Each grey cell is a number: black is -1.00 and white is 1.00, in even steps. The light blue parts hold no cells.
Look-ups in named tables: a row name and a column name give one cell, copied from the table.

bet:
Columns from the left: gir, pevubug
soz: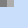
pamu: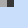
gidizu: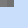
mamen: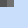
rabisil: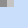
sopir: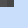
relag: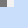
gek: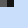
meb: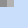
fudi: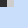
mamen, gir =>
-0.33
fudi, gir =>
-0.63
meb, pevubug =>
0.40
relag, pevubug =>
0.90
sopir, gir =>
-0.37
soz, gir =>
-0.01
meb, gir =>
0.12
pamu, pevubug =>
-0.56
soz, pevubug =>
0.36
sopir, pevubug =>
-0.44
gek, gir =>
-0.29

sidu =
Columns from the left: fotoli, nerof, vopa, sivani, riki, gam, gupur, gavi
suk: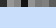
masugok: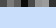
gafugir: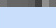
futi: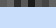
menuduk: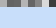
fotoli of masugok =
-0.41
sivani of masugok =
-0.91
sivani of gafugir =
-0.21
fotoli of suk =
-0.64
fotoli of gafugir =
-0.09
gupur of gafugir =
0.12
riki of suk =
0.15
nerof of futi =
-0.19
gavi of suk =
-0.28
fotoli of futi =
-0.29
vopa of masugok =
-0.27
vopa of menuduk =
-0.20
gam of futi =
-0.34
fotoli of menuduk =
0.39
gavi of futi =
-0.23
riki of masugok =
-0.42
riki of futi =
-0.79
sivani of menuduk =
0.41
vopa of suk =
0.04
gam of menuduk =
0.05

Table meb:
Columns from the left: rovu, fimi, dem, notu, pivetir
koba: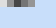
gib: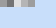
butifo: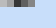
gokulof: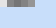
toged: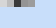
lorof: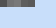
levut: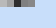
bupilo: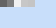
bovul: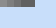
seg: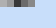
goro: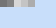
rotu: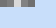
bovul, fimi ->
-0.01
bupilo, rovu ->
-0.22
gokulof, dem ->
-0.08
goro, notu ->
0.54
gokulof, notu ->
0.03
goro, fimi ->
0.03
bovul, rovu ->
0.10
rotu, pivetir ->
-0.13
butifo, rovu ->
0.47
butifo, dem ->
-0.58
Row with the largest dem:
bupilo

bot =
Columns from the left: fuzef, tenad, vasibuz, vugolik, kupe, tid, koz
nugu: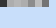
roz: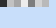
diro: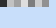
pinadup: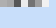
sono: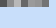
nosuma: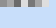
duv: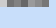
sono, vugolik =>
-0.19
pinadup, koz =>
0.89
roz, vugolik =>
0.85
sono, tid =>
0.16
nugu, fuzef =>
-0.60
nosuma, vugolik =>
0.73
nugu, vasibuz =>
0.43
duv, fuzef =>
0.61
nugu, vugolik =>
0.36
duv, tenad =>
-0.10
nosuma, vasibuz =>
-0.16
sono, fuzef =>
-0.34
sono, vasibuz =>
0.44
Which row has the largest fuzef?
duv

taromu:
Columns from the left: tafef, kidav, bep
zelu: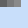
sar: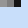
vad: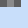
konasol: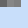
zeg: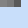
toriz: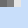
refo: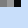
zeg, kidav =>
-0.05
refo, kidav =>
0.21
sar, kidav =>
-0.01
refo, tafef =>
-0.02
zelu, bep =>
0.08
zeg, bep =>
-0.30
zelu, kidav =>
-0.04
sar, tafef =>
0.17
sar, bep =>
-0.84
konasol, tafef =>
-0.21
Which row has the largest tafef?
sar

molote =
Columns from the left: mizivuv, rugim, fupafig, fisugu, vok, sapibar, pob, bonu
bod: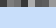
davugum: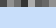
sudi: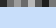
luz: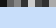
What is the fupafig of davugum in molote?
-0.13
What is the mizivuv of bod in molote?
-0.51
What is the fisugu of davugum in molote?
-0.59
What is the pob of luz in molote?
-0.62
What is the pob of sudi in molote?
-0.77
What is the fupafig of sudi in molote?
0.22
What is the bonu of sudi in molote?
-0.07
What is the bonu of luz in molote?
0.34
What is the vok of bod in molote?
0.36
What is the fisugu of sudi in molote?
-0.16
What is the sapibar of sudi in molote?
-0.30
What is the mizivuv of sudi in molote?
-0.68
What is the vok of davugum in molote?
0.35
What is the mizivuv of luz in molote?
-0.85
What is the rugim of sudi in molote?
-0.12
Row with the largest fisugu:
sudi

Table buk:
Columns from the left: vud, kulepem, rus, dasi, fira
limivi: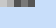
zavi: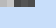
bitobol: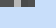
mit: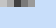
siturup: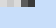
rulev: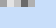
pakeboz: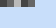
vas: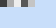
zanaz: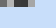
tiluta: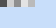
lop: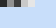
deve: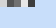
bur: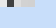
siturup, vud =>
0.71
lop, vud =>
-0.69
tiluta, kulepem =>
0.63
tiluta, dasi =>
0.78
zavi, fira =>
-0.40
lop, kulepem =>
0.14

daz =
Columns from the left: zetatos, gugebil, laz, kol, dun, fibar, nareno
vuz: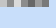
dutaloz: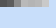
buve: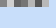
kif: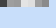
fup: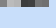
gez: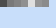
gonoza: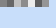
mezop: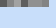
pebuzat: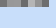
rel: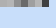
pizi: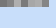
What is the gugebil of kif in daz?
0.24
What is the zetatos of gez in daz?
-0.40
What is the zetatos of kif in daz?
-0.49
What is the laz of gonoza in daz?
0.51
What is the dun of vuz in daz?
-0.19
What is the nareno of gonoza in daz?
0.17
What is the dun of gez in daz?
0.75
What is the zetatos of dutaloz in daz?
-0.35
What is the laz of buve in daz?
-0.21
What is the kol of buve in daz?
-0.08
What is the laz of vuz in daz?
0.71

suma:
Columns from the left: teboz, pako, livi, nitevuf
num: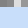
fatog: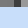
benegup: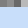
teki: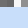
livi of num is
0.74
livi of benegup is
-0.18
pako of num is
0.08
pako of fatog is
-0.06
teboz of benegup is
-0.01
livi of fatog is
-0.51
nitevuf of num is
0.19
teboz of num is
0.02
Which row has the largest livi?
teki

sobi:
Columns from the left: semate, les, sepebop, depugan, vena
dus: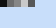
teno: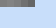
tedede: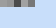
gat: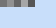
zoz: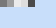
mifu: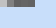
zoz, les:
0.25
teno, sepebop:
-0.02
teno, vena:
-0.21
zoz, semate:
-0.06
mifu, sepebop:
-0.24
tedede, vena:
-0.07
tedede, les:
0.17
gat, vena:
-0.33

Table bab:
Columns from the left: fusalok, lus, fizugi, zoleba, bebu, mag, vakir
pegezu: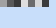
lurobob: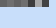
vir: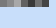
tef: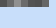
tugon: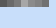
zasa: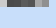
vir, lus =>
0.09
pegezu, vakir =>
-0.54
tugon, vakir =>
-0.11
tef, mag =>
-0.37
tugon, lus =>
-0.17
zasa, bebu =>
-0.34
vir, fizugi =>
0.32
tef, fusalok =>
-0.36
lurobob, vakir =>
-0.48
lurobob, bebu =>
-0.53

